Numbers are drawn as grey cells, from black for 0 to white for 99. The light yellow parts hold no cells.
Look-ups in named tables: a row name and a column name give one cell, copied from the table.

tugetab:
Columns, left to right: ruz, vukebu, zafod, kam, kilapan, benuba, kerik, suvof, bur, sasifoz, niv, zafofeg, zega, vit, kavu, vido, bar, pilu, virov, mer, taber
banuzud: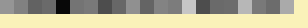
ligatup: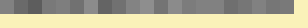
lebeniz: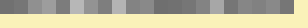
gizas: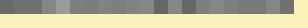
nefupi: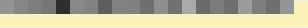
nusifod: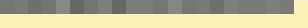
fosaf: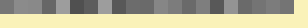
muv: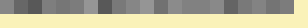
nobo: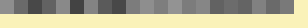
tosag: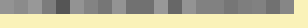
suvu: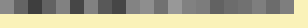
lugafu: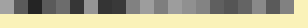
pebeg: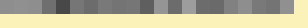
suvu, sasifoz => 51
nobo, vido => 38
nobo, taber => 47
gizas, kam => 52
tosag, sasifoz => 44
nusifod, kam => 45
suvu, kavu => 48
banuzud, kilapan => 3
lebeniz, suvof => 49
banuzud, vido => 41
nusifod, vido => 43

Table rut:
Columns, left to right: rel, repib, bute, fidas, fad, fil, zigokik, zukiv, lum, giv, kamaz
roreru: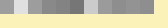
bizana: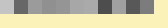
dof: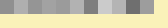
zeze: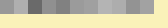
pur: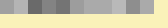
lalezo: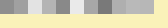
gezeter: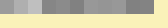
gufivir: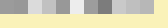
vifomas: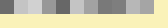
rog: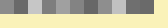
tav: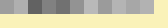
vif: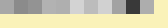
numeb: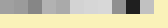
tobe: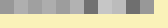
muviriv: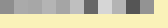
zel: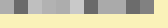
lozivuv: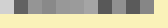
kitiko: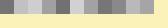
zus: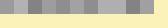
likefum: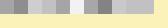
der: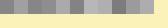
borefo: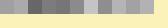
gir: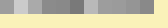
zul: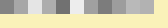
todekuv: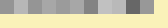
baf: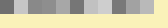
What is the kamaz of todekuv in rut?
59
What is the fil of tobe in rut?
69
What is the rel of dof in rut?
56
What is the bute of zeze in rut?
41
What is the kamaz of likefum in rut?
75
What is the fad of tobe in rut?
61
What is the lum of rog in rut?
75
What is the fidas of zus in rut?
61
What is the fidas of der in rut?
55
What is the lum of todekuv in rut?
72
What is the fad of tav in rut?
44
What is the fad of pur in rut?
45
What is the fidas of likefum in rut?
75
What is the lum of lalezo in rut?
68
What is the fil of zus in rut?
63
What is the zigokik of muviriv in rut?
40
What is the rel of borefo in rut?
62
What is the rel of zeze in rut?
59

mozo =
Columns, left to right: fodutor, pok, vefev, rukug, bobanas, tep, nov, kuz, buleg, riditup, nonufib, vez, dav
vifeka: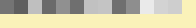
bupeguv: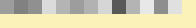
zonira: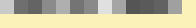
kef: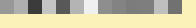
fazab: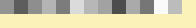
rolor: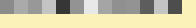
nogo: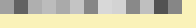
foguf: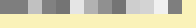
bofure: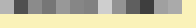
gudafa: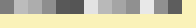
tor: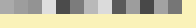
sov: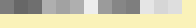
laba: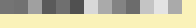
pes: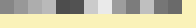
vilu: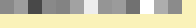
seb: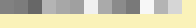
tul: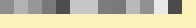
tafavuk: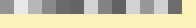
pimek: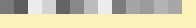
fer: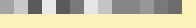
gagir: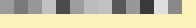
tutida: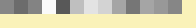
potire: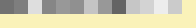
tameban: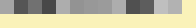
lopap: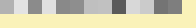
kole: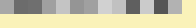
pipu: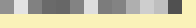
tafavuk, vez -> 81
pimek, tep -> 53
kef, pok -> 68
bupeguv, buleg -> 34
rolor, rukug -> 76
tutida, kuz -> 82
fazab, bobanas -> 48
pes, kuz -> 91
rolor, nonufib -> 36
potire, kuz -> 59
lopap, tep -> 55
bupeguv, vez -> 55
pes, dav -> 41
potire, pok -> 49
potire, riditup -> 77
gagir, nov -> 73
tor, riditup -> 61
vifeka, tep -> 43

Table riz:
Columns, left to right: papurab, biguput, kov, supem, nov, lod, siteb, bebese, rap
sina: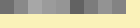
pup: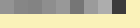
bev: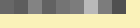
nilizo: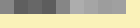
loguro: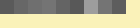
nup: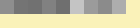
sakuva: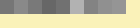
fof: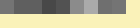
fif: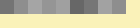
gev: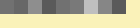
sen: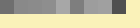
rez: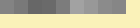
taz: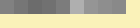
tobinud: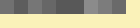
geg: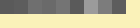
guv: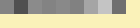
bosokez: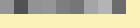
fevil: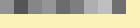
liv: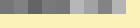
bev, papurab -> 40
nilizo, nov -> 52
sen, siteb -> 61
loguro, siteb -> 61
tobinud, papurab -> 44
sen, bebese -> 62
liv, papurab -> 46
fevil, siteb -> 68
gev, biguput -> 40
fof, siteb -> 66
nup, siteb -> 60
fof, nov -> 32
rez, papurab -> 51
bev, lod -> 48
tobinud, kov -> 46
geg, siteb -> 60
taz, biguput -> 46
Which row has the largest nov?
sen

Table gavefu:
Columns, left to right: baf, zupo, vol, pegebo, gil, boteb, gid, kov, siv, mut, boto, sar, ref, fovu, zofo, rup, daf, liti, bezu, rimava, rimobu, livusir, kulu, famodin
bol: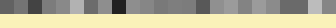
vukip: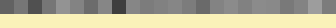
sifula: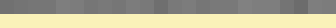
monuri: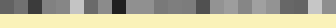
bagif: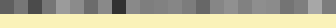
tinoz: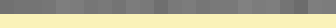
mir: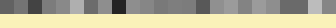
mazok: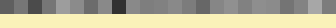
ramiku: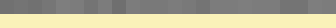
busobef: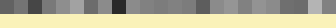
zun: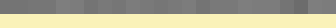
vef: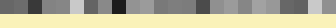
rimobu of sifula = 45
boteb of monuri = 76
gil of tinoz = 49
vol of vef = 22
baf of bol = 38
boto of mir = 52
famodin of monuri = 55
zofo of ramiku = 45
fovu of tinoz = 48
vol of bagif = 29
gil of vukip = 57
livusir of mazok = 51
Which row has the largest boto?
vef

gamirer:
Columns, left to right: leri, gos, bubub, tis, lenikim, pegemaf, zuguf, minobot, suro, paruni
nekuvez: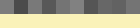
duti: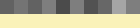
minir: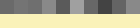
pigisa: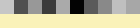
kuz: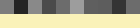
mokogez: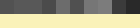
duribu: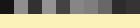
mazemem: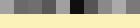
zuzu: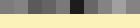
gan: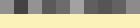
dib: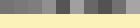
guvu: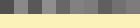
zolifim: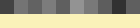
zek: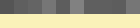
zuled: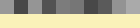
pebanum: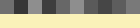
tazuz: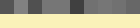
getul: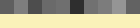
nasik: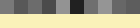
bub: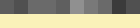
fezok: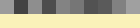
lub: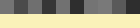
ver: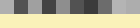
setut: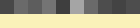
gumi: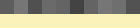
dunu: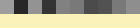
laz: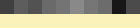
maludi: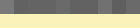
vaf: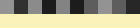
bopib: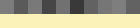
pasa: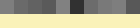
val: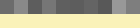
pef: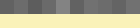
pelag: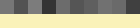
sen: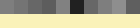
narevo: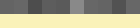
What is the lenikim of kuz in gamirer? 42
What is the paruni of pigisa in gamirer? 65
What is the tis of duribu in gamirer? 57
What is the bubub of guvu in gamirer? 34
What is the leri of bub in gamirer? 36
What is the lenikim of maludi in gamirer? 41
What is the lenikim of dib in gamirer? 33
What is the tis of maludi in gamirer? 39
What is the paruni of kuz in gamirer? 42
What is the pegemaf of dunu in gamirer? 47
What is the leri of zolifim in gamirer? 26
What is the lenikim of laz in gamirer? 45
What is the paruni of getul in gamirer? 38
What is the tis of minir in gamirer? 53
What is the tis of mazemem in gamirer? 34
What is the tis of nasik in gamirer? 29
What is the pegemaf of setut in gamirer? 64
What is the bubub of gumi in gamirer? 31

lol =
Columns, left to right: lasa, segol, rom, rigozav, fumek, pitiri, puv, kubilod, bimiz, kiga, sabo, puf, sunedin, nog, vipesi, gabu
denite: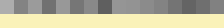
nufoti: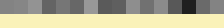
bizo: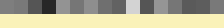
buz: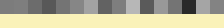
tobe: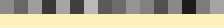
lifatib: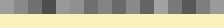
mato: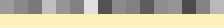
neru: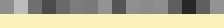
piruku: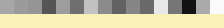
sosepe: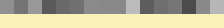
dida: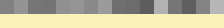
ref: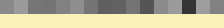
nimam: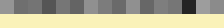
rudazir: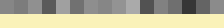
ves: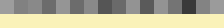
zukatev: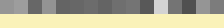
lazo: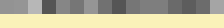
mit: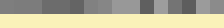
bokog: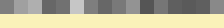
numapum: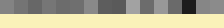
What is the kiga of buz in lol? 71
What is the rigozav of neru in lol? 29
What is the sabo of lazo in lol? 49
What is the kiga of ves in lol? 57
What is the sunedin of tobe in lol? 53
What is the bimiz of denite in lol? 58
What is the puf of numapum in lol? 59
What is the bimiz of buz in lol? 49
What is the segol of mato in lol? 53
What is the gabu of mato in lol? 72
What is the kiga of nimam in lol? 56
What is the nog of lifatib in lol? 34
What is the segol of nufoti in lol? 52
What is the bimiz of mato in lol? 54
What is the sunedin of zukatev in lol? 45
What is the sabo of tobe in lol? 50
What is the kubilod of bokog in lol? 40
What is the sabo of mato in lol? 36
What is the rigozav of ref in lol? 45
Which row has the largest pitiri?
bokog

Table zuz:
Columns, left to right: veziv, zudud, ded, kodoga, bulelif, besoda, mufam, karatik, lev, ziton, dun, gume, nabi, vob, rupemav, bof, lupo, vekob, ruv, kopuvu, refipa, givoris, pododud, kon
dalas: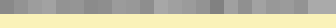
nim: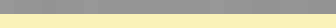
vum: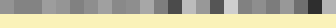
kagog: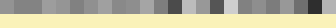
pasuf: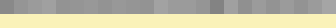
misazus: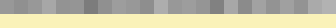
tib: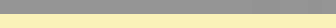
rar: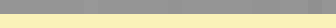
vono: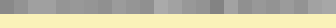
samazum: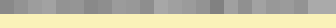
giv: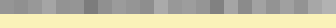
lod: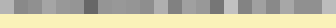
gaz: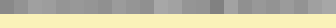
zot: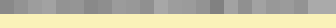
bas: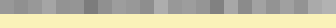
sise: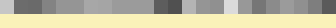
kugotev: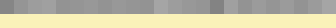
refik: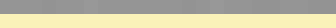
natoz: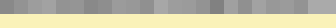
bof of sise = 56
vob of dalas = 60
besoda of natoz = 58
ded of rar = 58
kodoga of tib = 58
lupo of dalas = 62
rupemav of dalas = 57
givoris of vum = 43
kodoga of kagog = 61
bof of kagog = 33
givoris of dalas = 57
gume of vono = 66
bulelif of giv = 57
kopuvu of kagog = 48
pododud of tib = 57
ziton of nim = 58
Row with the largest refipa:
lod

